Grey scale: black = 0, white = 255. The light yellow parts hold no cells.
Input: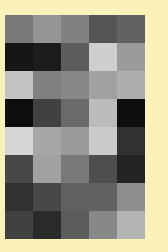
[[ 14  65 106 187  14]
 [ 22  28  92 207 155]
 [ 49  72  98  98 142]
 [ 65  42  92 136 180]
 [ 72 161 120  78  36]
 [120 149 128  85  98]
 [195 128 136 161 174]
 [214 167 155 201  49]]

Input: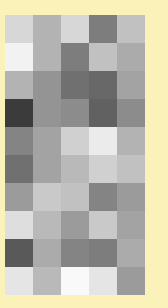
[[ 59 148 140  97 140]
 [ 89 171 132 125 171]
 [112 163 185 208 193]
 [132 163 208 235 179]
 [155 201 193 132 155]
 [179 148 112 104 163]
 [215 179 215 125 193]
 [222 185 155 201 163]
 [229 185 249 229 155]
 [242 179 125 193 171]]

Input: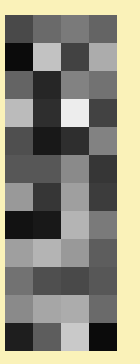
[[ 11 194  66 172]
 [ 18  24 180 122]
 [ 30  93 201  11]
 [ 73 106 122 100]
 [ 79  24  46 130]
 [ 87  87 138  54]
 [100  38 130 114]
 [114  79  73  87]
 [138 166 172 106]
 [153  54 159  60]
 [159 180 153  93]
 [187  46 237  66]]

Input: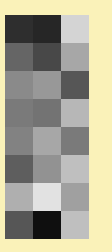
[[ 46  38 212]
 [ 86  15 191]
 [ 94 146 191]
 [101  72 167]
 [122 115 183]
 [130 167 122]
 [138 152  86]
 [175 226 160]]

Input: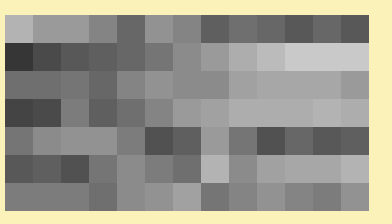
[[ 54  74  88  95 103 117 139 154 173 187 201 201 201]
 [ 68  74 124  95 111 132 154 161 173 173 173 179 173]
 [ 88  95  81 117 139 124 111 179 139 161 167 167 179]
 [111 111 117 103 132 146 139 139 161 167 167 167 154]
 [117 139 146 146 124  81  95 154 117  81 103  88  95]
 [124 124 124 111 139 146 161 117 132 146 132 124 146]
 [179 154 154 132 103 146 132  95 111 103  88 103  88]]

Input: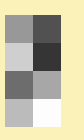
[[109 167]
 [152  81]
 [187 253]
 [207  53]]

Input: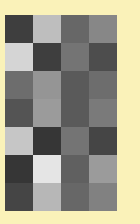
[[ 54 229  96 155]
 [ 62 190 103 135]
 [ 69 183 103 129]
 [ 84 155  90 122]
 [109 149  90 109]
 [198  54 116  69]
 [213  62 116  77]]
